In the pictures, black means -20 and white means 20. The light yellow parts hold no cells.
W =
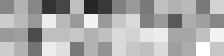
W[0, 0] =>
1
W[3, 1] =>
8
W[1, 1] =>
9
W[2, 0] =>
4
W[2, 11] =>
17
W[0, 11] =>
10
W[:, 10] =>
[-1, 0, 16, 10]
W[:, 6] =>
[-14, 18, 8, 8]
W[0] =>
[1, 8, 1, -12, -9, 10, -14, -11, 0, 4, -1, 10, 8, 9, -1, 13]
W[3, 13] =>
7
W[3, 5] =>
-1
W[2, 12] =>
6
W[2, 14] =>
10
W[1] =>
[12, 9, 4, 17, 9, 4, 18, 4, 11, 14, 0, 4, -6, 7, 5, 1]
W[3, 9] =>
11
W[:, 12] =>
[8, -6, 6, 5]
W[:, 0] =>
[1, 12, 4, 12]

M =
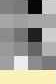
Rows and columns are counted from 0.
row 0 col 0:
0
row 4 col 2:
2
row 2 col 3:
12
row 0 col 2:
-19
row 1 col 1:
5
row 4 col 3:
-1

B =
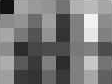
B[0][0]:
-17
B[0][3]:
3
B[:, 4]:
[-2, -11, -12, -8, -13, -11]
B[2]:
[6, -1, -7, 3, -12, 0, 16, 0]
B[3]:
[2, -13, -9, -8, -8, -1, 0, -8]
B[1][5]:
0
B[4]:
[7, -6, -11, 0, -13, 0, 11, -2]
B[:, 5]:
[8, 0, 0, -1, 0, 0]
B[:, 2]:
[4, -3, -7, -9, -11, -12]
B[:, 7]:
[6, 2, 0, -8, -2, -5]
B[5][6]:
6

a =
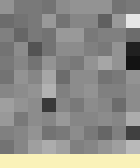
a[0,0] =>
3
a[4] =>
[-1, 1, -2, 3, 0, -1, 3, 6, 3, -17]
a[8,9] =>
7
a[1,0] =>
-3
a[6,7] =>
0
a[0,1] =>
-1
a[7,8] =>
-3
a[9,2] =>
3
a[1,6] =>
1
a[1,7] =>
-5
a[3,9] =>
-15
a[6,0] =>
1
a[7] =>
[5, 3, 2, -11, 1, -1, 2, 1, -3, 2]
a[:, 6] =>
[3, 1, -1, 0, 3, 2, 3, 2, 1, -1, 1]
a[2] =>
[0, -4, -1, -2, 4, 4, -1, 0, 0, -3]
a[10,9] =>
9
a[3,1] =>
2
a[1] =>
[-3, -2, -1, 4, -2, 1, 1, -5, 4, 16]
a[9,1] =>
1
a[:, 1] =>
[-1, -2, -4, 2, 1, 3, 2, 3, -1, 1, 1]
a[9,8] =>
0
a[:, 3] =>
[-2, 4, -2, -2, 3, 6, 8, -11, 1, -2, 7]
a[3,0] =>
-2
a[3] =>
[-2, 2, -7, -2, 2, 2, 0, -1, 3, -15]
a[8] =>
[4, -1, 2, 1, 4, 1, 1, 2, 1, 7]
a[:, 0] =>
[3, -3, 0, -2, -1, -2, 1, 5, 4, 0, -2]
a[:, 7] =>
[3, -5, 0, -1, 6, -2, 0, 1, 2, -4, 3]

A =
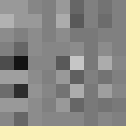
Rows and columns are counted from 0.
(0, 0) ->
4
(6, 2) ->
3
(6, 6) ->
-1
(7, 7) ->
-2
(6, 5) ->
7
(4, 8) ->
1
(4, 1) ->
-17
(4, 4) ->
-6
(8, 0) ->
1
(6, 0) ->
-3
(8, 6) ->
-1
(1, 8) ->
0
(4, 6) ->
-1
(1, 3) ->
0
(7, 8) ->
-1
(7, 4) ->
4
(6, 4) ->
-2
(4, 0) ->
-8
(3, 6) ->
-1
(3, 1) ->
-4

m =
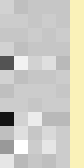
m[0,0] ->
13
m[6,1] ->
12
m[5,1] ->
10
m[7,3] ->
12
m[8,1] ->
13
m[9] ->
[10, 15, 11, 14, 12]
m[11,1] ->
9
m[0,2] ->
11
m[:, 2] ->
[11, 11, 12, 11, 13, 11, 12, 11, 17, 11, 12, 11]
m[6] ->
[10, 12, 12, 12, 11]
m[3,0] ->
13
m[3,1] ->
10
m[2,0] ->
11
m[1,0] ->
12
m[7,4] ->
12

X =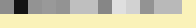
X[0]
2
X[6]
10
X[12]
9
